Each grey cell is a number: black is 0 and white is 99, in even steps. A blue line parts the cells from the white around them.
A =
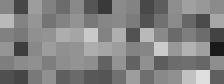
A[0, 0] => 52
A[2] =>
[50, 47, 56, 57, 67, 64, 78, 51, 68, 32, 72, 53, 41, 49, 42, 26]
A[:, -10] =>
[33, 47, 78, 67, 55, 34]
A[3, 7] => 64
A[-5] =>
[72, 51, 58, 45, 51, 57, 47, 52, 53, 48, 32, 44, 54, 40, 29, 65]
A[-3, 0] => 58
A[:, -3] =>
[62, 40, 49, 69, 43, 75]
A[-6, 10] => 28
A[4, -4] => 42
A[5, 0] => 31
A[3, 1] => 24
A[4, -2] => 40
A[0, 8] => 54
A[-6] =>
[52, 27, 61, 50, 42, 53, 33, 22, 54, 51, 28, 36, 55, 62, 59, 54]
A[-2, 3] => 49
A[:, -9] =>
[22, 52, 51, 64, 38, 33]
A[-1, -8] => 44
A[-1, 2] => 47
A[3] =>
[58, 24, 53, 61, 56, 57, 67, 64, 61, 51, 52, 79, 59, 69, 62, 10]
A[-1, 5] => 41
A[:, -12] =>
[42, 51, 67, 56, 55, 37]

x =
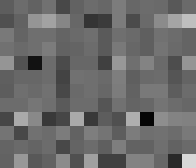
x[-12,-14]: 36
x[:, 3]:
[44, 63, 43, 48, 42, 42, 44, 43, 22, 42, 42, 38]
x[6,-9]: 41
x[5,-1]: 39
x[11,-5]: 51
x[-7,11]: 42
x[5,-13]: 40
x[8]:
[27, 66, 53, 22, 27, 66, 22, 36, 31, 68, 2, 55, 51, 50]
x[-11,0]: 31
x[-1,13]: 84
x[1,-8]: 20
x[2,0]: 47
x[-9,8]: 47
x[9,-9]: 38
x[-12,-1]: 41
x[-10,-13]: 39
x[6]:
[36, 43, 41, 44, 28, 41, 43, 40, 48, 38, 47, 47, 36, 42]
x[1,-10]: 52
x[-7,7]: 41
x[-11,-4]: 41
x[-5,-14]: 42
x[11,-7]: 25
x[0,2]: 38
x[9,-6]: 36
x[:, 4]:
[28, 52, 39, 38, 29, 26, 28, 35, 27, 48, 28, 54]
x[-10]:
[47, 39, 43, 43, 39, 41, 43, 35, 43, 41, 37, 44, 42, 39]
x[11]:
[38, 59, 34, 38, 54, 31, 62, 25, 25, 51, 50, 40, 16, 84]
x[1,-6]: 48
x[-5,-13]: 42
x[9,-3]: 44
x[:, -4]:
[42, 41, 37, 37, 51, 41, 47, 40, 2, 43, 38, 50]
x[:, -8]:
[42, 20, 43, 42, 40, 43, 43, 42, 22, 49, 42, 62]
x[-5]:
[42, 42, 46, 43, 35, 42, 42, 33, 44, 39, 40, 45, 42, 40]

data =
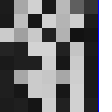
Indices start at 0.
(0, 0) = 11
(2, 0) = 79
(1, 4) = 70
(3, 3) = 82
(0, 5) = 37
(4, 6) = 9
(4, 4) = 9
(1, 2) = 9
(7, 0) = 11
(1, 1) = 74
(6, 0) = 12
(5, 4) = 65
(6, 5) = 81
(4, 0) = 10
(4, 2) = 12
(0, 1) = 65

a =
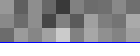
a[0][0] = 59
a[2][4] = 79
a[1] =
[53, 42, 55, 27, 50, 35, 62, 49, 45, 66]
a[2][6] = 65
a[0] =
[59, 37, 55, 40, 22, 50, 42, 43, 53, 43]
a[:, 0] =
[59, 53, 42]
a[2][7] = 56

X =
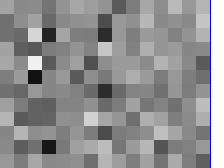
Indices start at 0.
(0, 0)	63
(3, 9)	50
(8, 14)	67
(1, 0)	44
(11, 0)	59
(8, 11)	63
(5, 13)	49
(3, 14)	53
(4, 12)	63
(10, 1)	36
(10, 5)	62
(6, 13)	48
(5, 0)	49
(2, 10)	60
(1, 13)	53
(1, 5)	56
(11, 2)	65
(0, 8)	35
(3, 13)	52
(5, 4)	59
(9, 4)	49
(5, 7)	47
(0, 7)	57
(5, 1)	60
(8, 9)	43
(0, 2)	54
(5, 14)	43
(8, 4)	56
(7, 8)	48
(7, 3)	37
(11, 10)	63
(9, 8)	48
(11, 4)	54
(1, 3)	41
